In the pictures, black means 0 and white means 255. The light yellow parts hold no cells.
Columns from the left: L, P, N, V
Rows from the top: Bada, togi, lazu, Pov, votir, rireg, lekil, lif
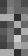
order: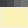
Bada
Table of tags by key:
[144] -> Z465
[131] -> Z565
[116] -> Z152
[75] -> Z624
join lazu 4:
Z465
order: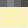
togi
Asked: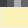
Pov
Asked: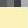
votir
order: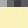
Pov

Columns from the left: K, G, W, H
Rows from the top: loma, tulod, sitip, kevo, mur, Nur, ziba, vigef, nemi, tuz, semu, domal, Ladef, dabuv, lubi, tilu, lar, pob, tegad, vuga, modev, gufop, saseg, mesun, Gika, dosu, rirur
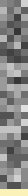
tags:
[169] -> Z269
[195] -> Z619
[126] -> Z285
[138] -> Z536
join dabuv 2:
Z285
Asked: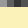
domal
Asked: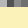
Nur

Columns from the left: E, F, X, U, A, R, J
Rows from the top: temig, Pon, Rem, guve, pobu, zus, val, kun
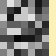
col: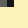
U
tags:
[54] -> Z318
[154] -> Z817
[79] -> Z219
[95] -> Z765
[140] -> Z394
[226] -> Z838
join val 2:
Z765
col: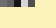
U
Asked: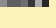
guve
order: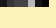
zus

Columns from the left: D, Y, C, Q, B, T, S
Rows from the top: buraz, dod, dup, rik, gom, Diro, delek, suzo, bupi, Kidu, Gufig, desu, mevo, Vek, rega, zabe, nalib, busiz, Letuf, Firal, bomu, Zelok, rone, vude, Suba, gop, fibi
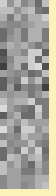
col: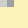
B
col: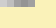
T
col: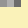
B
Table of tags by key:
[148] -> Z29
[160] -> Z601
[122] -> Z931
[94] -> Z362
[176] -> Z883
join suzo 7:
Z362

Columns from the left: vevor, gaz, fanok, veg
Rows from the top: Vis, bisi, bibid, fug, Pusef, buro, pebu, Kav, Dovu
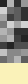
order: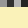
Vis
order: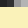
Vis
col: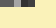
fanok
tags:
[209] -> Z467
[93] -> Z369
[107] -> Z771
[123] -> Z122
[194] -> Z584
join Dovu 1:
Z771
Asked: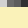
bisi

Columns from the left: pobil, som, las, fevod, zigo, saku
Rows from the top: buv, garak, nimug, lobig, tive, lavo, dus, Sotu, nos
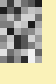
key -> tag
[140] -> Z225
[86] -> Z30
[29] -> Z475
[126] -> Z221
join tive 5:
Z225
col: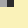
las
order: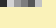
lavo
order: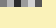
dus
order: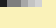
lobig
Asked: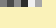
nos

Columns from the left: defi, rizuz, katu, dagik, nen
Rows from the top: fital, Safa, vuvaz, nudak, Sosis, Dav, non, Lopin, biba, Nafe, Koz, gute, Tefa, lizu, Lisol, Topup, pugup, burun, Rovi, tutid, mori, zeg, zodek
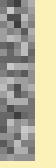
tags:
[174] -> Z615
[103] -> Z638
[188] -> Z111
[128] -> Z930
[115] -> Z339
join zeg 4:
Z615
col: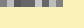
rizuz
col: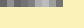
defi
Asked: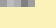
Dav
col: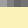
nen

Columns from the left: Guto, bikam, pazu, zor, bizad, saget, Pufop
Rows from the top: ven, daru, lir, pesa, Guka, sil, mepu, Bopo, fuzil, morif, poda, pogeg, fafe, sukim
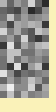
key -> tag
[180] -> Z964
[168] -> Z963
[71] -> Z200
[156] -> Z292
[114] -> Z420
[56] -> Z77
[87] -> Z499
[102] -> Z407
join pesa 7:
Z77
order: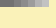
sukim
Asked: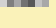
Guka

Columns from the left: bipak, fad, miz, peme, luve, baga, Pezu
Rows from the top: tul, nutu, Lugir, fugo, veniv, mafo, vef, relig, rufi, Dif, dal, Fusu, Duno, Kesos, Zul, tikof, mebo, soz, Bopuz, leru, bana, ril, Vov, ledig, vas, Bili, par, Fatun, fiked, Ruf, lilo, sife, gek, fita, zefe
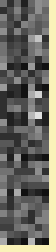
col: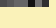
Pezu
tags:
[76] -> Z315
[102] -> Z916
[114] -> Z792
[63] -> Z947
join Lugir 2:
Z947

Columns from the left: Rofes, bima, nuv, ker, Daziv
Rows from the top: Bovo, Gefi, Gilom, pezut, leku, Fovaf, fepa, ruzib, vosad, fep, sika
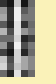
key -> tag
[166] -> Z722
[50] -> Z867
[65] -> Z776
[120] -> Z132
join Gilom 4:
Z132
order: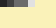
sika

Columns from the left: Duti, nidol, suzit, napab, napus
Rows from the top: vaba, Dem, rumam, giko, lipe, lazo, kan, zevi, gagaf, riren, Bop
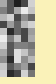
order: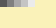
Dem
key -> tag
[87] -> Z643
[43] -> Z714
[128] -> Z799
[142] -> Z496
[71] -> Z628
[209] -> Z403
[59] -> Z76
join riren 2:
Z643
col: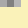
Duti
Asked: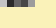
lipe
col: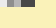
napab
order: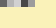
giko
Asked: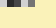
Bop

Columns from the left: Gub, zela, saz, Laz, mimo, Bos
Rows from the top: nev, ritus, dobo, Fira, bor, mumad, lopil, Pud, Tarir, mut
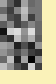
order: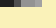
lopil
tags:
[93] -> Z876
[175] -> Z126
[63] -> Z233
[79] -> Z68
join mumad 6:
Z876

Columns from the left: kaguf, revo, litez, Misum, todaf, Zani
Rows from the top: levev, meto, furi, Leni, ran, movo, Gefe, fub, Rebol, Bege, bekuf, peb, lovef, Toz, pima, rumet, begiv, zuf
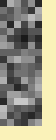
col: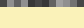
revo
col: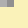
Zani
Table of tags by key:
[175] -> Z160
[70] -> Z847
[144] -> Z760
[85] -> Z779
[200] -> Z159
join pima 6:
Z779
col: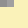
kaguf
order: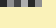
Leni
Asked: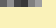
zuf

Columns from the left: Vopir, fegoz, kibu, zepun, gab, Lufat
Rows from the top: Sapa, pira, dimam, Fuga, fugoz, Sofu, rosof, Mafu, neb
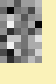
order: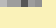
Sapa
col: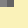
kibu
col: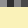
Vopir
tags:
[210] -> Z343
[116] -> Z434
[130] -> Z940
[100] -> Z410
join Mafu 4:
Z410
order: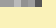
Sapa
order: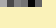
pira
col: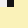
fegoz

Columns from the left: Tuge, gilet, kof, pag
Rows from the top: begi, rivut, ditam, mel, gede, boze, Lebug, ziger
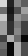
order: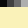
boze
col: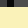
pag
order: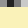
ditam
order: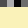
Lebug
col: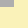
kof

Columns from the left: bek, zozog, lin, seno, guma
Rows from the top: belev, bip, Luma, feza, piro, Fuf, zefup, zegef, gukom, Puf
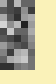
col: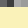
guma
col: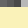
seno
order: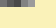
zefup
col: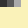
lin
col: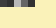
lin
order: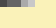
piro
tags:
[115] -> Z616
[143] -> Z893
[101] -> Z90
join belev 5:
Z90

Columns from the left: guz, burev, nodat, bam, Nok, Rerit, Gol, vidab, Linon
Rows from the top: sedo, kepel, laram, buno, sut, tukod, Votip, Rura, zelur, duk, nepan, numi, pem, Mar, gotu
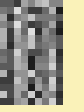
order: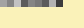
tukod
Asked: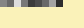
buno

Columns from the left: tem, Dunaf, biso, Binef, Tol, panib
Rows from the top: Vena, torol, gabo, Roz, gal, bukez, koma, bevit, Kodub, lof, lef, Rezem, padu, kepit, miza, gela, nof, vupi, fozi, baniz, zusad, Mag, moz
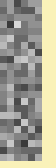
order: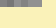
Rezem
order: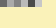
miza
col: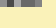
panib

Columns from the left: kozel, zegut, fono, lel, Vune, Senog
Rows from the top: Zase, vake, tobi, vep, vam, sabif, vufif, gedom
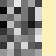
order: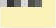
vam
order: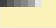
Zase
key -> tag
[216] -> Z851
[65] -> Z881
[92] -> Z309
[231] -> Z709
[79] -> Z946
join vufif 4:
Z851
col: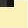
Vune
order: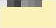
sabif

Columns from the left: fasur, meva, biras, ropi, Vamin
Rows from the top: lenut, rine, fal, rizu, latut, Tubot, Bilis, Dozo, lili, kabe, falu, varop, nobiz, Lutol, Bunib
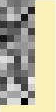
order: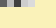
lili
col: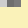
meva
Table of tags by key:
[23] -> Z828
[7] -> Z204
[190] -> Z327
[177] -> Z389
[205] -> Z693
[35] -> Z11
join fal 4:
Z828
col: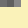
Vamin

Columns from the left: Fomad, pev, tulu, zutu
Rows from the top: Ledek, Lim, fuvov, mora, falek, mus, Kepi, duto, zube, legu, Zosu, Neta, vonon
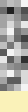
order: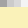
Zosu
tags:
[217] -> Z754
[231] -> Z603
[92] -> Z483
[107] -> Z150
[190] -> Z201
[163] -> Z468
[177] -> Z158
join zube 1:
Z603
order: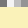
falek
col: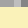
Fomad

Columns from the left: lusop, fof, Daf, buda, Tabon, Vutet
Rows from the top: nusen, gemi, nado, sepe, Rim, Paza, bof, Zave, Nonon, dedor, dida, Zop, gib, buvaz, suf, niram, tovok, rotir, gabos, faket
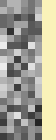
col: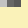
buda
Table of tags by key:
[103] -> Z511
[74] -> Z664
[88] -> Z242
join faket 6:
Z664
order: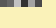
niram

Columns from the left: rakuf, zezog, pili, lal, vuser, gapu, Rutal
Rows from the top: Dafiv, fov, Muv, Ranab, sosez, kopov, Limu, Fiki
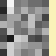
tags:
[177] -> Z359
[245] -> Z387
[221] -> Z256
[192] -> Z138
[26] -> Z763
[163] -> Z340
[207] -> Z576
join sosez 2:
Z138
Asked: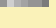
Limu
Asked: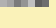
Ranab
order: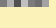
sosez
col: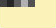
rakuf

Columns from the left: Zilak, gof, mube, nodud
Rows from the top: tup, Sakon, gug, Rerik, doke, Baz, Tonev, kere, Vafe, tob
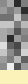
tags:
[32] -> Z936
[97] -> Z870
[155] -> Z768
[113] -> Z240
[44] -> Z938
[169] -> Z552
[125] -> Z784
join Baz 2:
Z938
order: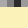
Baz
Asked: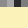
tup
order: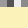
tob
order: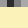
Baz
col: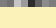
gof

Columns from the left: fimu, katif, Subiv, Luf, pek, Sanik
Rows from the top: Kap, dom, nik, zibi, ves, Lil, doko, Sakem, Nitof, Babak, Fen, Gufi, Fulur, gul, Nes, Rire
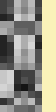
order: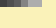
dom
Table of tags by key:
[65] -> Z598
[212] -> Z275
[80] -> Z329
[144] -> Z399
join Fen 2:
Z275
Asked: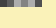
dom

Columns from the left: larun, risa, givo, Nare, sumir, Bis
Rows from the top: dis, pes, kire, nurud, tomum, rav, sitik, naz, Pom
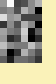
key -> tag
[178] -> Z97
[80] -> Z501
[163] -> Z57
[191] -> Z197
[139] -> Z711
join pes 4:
Z97
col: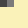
givo
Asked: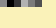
naz
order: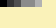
nurud

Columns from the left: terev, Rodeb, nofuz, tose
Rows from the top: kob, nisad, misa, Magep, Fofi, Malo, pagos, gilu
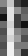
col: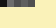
terev
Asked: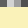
Malo
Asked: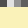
nisad
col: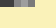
nofuz
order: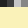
kob
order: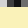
Magep
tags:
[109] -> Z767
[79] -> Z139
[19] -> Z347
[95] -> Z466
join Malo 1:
Z466

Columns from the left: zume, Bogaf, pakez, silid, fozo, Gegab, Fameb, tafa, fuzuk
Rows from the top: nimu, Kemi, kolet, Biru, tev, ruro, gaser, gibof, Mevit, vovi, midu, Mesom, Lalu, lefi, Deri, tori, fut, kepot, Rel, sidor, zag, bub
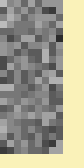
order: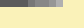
gibof
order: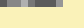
gibof
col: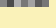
zume
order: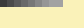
zag

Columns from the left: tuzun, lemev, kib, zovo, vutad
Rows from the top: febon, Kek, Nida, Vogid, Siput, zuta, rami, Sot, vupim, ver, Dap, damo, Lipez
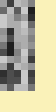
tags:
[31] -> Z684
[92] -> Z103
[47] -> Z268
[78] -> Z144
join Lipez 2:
Z103
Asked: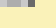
Vogid

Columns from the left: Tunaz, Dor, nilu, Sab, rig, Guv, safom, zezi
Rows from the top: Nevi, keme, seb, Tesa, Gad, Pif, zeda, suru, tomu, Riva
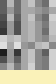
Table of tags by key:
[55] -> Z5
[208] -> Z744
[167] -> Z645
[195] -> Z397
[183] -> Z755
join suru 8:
Z744
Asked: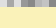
zeda
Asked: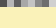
seb
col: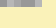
Dor
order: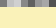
tomu

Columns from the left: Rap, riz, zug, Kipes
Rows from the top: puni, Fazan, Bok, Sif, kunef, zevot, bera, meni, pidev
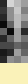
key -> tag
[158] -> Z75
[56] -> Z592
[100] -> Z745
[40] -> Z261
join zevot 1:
Z261
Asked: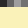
zevot
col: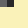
Rap
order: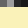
meni
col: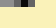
riz
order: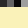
kunef

